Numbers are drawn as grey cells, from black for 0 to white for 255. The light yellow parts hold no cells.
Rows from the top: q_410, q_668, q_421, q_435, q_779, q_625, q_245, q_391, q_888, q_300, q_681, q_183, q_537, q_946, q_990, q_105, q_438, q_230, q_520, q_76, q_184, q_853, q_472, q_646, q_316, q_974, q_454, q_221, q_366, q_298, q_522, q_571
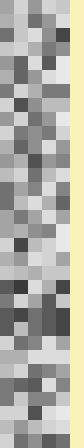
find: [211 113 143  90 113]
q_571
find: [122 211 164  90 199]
q_853
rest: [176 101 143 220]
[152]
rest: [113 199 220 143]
[70]
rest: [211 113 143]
[ 90 113]

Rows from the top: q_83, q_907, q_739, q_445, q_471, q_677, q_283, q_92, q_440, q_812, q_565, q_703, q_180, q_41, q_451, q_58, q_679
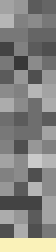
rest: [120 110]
[110 163]
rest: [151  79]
[151]
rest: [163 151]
[ 91 101]

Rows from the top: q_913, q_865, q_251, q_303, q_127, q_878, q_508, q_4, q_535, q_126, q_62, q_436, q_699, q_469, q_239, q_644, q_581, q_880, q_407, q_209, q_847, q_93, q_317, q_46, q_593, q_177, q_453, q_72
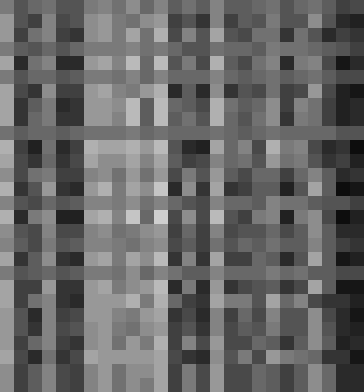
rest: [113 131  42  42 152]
[164 131 186 104 186  84 122  73 176  93  73 113 131  42 122 131  73  22
  42]
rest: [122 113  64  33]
[42]
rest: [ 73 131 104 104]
[ 93 131 113 113  93  84  84  64]
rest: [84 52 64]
[33]
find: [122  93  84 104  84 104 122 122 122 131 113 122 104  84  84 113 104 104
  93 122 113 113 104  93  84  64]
q_303

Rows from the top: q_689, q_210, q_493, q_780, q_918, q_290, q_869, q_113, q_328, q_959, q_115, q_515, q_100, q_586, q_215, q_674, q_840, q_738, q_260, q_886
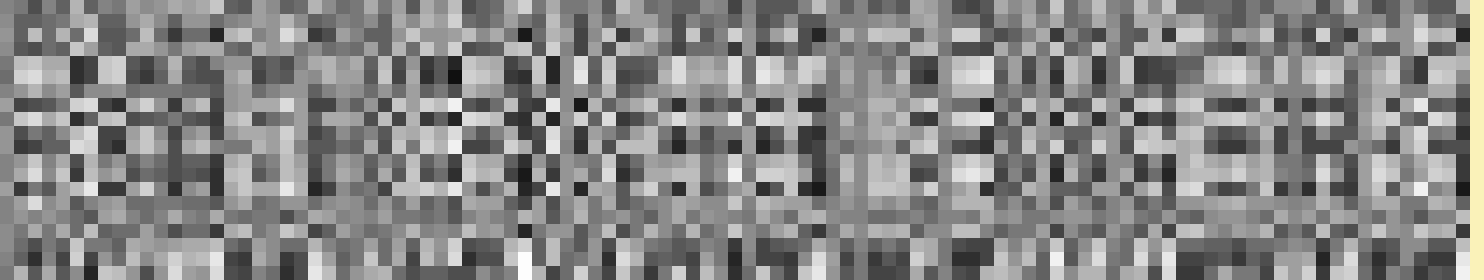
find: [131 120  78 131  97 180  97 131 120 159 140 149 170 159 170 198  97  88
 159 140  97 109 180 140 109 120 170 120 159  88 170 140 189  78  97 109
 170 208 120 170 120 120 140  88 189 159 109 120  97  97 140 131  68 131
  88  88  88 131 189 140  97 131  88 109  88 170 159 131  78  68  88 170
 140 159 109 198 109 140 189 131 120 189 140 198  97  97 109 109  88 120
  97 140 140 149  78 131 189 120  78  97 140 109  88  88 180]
q_689
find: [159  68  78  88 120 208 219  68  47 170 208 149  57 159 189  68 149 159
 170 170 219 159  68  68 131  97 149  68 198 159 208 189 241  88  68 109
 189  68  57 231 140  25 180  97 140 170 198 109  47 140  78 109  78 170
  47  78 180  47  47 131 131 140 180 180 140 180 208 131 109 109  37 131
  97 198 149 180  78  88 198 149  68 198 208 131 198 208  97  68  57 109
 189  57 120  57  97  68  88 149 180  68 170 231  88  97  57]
q_113
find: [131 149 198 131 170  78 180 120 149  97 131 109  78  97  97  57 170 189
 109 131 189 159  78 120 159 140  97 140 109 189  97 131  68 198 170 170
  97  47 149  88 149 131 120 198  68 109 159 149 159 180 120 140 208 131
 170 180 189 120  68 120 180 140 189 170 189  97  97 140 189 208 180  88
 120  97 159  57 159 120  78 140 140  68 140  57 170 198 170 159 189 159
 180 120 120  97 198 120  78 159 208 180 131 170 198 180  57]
q_515
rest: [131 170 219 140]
[198  57 189 149 170  78 109  97  78  88  78  47 189 198  88 120 189 170
  68 120 170 149  88 170  88 198  78 109  47 208 180 189  68  25 180  57
 149 170 109 219  47  88 170 170 189 189 120 149 241 120 208 208 198 159
  57 109 189 140 189 180 198  68  78 149 219 231 208  68 131  78 170  37
 180 109  57 140 170  57 109  37 180 189 189 180 208 170 180 131 120 109
 219 149  68 159 219 198 120 159 208 198  57]

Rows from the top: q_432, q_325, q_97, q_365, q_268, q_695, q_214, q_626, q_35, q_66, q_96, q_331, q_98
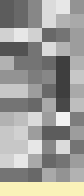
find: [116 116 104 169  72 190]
q_626
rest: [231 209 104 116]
[157]
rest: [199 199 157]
[104  62 169]

